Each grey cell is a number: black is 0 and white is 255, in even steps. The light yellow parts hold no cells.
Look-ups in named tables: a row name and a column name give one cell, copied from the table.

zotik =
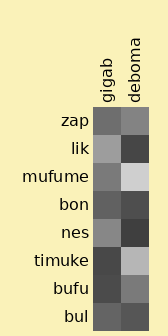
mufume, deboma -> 207
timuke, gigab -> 72
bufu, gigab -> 75
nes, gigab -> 135
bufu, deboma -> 122
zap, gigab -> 110
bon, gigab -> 97
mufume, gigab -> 122
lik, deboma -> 70
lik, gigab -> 157
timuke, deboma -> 182
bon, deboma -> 78
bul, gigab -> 100
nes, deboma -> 63
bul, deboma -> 86
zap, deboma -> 131

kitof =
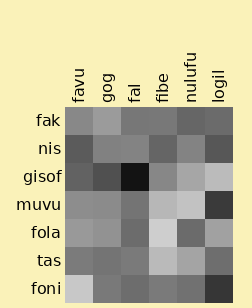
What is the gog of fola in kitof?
146
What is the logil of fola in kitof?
161
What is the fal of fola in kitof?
108
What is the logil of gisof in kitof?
187
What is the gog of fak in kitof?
155
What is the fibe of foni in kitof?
122
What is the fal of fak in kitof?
119
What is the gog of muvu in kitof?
139
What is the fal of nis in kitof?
131
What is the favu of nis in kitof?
91
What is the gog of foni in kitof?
121
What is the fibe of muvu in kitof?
183
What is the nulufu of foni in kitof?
113

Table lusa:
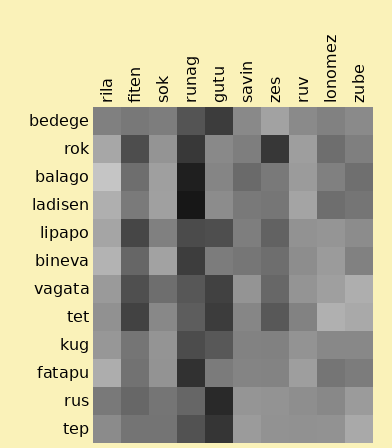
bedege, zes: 162
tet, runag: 93
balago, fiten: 110
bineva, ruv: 141
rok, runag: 56
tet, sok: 136
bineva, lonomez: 155

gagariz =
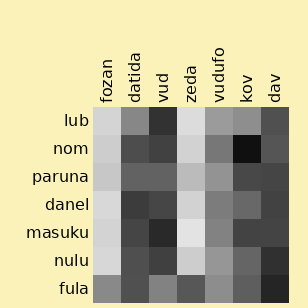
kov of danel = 104
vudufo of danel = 124
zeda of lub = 220
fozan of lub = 212
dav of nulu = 48
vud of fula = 130
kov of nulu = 101
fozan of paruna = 199
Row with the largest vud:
fula

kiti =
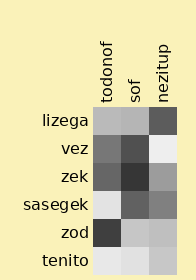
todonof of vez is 119
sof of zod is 198
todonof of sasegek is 227
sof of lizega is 181
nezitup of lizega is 92
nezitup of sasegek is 128
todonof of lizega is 186

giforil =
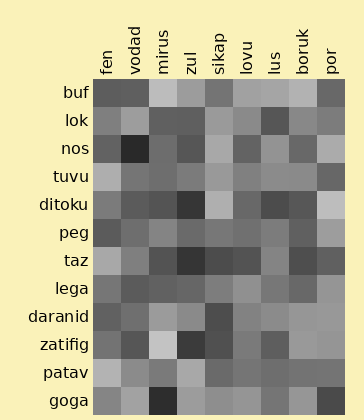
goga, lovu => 149
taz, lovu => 83
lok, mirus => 96
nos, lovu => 99
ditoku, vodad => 91
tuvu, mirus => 110
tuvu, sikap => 153
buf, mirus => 188
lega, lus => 119
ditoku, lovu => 104
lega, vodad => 91
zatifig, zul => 59
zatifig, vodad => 86
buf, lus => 165
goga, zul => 156
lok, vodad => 157

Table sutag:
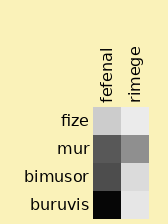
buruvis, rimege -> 230
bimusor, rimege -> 219
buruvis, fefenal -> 6
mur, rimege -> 143
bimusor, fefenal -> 77
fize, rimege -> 235
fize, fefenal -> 204
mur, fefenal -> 88
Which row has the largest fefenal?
fize

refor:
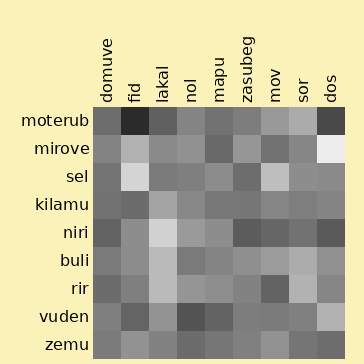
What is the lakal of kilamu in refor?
164
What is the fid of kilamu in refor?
108
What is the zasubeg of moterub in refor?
125
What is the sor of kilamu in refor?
126
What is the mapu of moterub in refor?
114
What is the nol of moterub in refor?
132
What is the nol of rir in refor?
149
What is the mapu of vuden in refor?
99

